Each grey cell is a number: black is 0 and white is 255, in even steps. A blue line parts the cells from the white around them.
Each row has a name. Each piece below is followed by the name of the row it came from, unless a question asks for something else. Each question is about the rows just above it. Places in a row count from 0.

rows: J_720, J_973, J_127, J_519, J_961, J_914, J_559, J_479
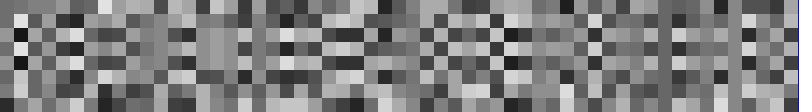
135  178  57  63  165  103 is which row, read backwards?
J_479
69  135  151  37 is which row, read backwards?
J_127
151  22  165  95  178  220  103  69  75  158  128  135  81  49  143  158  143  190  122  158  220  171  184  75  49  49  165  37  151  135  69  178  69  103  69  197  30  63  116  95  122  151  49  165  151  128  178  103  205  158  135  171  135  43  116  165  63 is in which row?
J_127
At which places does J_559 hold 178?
6 14 23 26 54
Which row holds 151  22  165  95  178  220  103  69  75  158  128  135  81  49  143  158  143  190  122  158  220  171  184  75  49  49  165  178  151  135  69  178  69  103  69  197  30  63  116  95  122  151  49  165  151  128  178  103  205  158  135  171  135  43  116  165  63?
J_961

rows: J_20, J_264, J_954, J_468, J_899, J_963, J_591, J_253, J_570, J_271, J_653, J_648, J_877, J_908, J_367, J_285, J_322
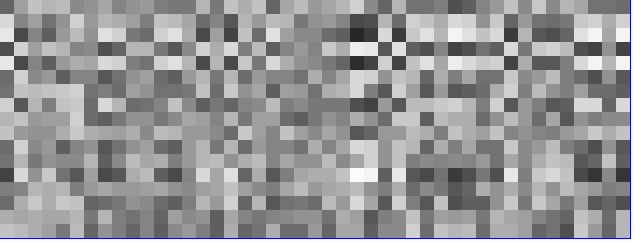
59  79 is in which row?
J_877
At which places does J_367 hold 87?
19 27 30 42
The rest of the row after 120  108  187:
153  216  166  87  208  126  87  194  79  95  95  146  200  120  200  166  120  159  87  101  79

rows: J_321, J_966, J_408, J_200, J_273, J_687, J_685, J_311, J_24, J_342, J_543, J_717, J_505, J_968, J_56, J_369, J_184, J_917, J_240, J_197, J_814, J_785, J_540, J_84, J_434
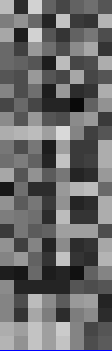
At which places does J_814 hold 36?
1 2 3 4
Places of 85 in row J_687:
0 3 7
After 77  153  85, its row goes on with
70  167  70  85
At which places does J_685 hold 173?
7
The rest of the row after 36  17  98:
132
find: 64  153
J_200

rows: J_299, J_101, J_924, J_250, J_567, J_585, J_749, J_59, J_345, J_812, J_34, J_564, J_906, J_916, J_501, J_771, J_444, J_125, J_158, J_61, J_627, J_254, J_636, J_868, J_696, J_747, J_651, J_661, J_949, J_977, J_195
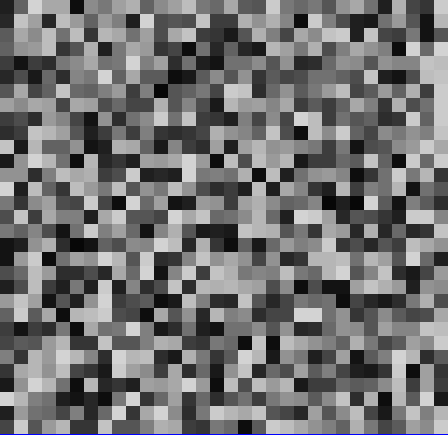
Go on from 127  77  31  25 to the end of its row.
113  154  85  19  182
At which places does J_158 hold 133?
13
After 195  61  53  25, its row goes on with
85  176  127  69  168  139  195  203  31  195  69  61  120  19  85
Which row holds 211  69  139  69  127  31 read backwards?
J_345
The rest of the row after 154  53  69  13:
113  39  98  39  25  182  160  120  176  77  127  168  146  127  13  211  105  211
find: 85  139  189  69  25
J_977
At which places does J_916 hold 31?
1 17 19 23

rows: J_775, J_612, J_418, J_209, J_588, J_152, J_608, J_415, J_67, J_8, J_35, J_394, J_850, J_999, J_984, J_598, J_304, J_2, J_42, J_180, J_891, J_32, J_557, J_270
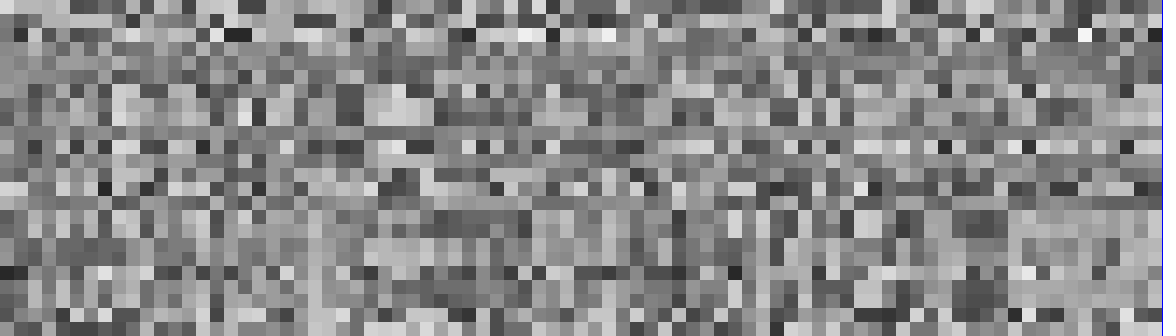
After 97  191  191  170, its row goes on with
69  164  104  156  156  83  104  104  149  118  177  170  191  130  164  118  164  69  104  205  91  91  110  83  183  183  183  170  118  124  97  143  198  149  61  104  177  97  124  156  156  97  97  118  149  91  97  143  97  149  164  97  110  177  149  91  118  83  143  91  149  156  143  118  118  143  91  156  149  104  110  124
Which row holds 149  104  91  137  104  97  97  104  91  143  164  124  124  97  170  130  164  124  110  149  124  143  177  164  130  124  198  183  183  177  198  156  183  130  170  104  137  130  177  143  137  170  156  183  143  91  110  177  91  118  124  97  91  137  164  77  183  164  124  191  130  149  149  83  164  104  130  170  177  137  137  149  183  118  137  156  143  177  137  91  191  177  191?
J_42
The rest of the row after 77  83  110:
91  177  83  191  164  69  191  198  205  69  69  177  164  149  183  191  177  164  118  61  137  156  164  110  77  205  149  118  205  91  217  61  164  104  104  104  198  124  118  118  83  104  77  77  83  137  143  211  124  97  83  110  83  91  91  211  170  61  69  177  143  211  205  143  124  156  104  170  91  69  83  137  77  97  137

